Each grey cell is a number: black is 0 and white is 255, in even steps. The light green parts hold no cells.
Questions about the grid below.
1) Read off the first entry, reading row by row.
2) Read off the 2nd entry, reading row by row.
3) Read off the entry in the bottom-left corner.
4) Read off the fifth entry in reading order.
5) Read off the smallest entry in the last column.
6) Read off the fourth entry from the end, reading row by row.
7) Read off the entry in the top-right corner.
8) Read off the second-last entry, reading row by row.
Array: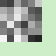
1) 77
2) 64
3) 244
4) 131
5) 35
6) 244
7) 200
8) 49

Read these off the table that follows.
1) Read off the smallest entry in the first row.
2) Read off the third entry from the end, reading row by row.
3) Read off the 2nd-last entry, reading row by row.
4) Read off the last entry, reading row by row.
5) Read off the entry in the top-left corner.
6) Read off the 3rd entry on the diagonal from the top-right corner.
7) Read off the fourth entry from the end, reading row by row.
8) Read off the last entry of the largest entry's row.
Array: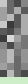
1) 74
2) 186
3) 105
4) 74
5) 200
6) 186
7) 74
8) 118

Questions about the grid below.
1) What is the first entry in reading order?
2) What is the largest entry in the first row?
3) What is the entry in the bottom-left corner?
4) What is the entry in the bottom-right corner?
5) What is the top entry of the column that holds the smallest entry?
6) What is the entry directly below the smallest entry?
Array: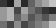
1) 54
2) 195
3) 112
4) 195
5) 29
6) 180

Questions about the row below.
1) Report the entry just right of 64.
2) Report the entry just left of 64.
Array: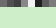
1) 135
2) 80
